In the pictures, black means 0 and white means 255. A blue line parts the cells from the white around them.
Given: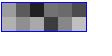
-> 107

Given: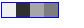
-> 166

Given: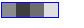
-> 110

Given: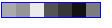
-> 18

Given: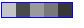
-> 120

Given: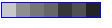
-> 80

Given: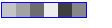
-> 62

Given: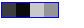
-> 200

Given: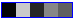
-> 135

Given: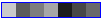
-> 72
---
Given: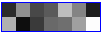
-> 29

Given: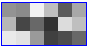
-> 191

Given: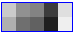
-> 223

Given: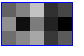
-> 1

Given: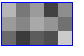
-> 113

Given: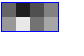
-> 130
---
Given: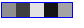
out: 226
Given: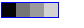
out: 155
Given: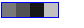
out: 23
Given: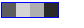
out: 175
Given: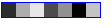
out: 231
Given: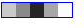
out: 38
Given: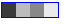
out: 136
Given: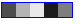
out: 233
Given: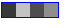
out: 78
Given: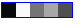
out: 117
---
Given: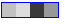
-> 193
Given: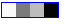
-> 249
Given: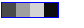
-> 74
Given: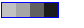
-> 193
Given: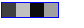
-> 64
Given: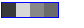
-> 57
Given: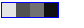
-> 228
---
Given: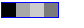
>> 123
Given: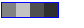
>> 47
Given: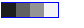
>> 244
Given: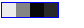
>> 41
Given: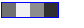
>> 48
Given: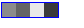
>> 59
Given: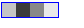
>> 233
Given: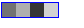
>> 210
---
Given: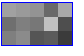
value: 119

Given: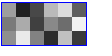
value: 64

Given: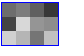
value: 149

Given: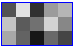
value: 113

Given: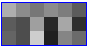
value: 159

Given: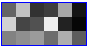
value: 81

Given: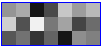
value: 241

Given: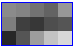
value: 55

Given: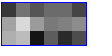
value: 155

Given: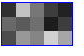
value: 111
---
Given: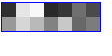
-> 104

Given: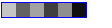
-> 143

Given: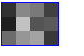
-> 163

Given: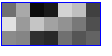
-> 85

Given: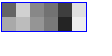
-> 36

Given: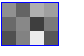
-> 236

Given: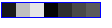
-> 73

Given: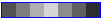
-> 96
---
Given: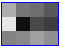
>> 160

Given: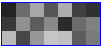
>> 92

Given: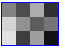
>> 159

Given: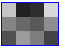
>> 125

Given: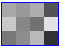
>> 186

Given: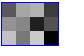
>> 202
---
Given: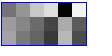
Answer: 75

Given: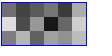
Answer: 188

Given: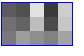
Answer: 163

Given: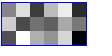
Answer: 1

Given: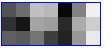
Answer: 234

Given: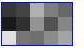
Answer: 164

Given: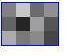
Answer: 70

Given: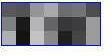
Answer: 156

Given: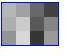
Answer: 154

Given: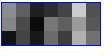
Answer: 113
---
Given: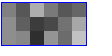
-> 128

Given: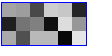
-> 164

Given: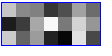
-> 197

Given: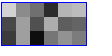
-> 210

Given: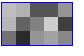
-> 190

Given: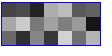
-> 69

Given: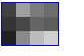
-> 65

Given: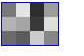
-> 121
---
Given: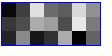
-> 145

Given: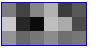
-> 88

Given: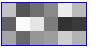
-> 187

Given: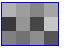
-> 165

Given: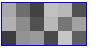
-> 81

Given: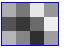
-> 152

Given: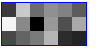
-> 92

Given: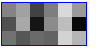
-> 154

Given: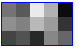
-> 12
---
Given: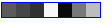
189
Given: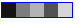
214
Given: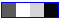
7
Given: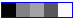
249
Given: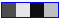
190
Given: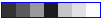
252
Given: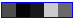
105
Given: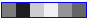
101
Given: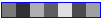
160
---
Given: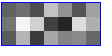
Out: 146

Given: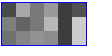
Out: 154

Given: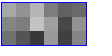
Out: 125

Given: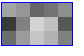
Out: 102

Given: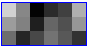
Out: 43

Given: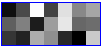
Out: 224
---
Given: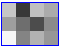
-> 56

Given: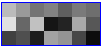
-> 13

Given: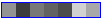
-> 60

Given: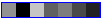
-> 0

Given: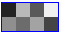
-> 35

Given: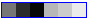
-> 7

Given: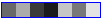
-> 26
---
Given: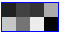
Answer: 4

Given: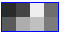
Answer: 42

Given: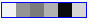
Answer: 11

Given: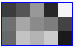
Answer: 26

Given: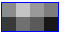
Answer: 23

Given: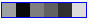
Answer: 10

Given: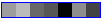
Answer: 5
